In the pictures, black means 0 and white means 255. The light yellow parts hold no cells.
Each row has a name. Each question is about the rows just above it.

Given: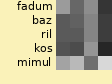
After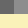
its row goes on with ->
| 53 |
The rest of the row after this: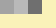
| 216 |

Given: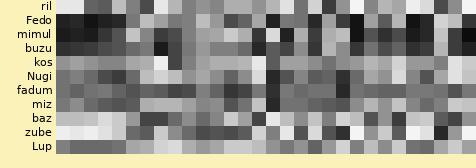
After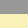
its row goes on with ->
| 127 | 225 | 202 |
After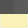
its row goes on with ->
| 174 | 181 | 181 | 160 | 133 | 140 |  83 | 114 | 195 |  40 | 114 | 114 |  99 |  91 |  83 | 140 | 181 | 146 | 195 | 133 | 106 | 127 | 202 | 195 |
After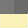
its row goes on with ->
| 114 | 114 |  40 | 114 | 106 |  99 |  99 | 120 | 120 | 114 |  83 | 120 |
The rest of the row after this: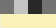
| 114 |  99 |  91 |  83 | 140 | 181 | 146 | 195 | 133 | 106 | 127 | 202 | 195 |
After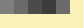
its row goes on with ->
| 189 | 210 | 189 | 146 | 166 | 140 |  99 | 140 | 218 |  40 |  83 | 133 |  91 |  99 |  48 | 106 | 166 | 146 | 218 | 133 |  83 | 166 | 225 | 195 |

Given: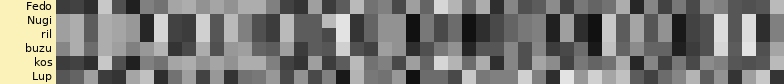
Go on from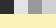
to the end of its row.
| 165 | 193 |  92 |  66 | 108 | 134 | 180 |  92 | 146 |  52 | 159 | 200 |  52 |
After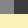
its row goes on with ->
|  73 | 108 |  25 | 193 | 100 | 140 | 100 | 100 |  32 |  60 |  80 | 214 |  92 | 227 |  80 | 165 |

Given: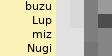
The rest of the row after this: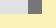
| 133 |
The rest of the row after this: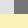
| 133 |
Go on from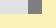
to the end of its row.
| 133 |
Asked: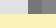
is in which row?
Nugi

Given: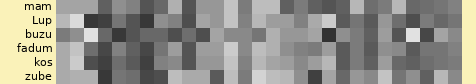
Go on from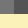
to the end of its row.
|  56 | 143 | 129 |  78 | 164 | 151 | 195 | 129 | 183 | 157 | 157 | 129 | 170 | 203 |  90 | 117 |  90 | 151 | 110 |  78 | 123 | 104 | 117 |
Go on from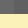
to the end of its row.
| 110 | 117 | 123 |
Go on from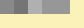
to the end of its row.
| 164 |  50 | 143 | 123 |  96 | 157 |  84 | 225 |  71 | 164 | 137 |

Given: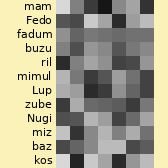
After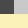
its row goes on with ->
| 164 |  43 | 157 | 187 |
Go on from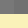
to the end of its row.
| 106 | 113 | 113 |
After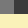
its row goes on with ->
|  85 | 157 | 113 |  66 |
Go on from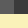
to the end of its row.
| 120 |
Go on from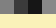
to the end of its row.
| 164 |  51 |
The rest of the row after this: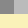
| 187 |  73 |  92 |

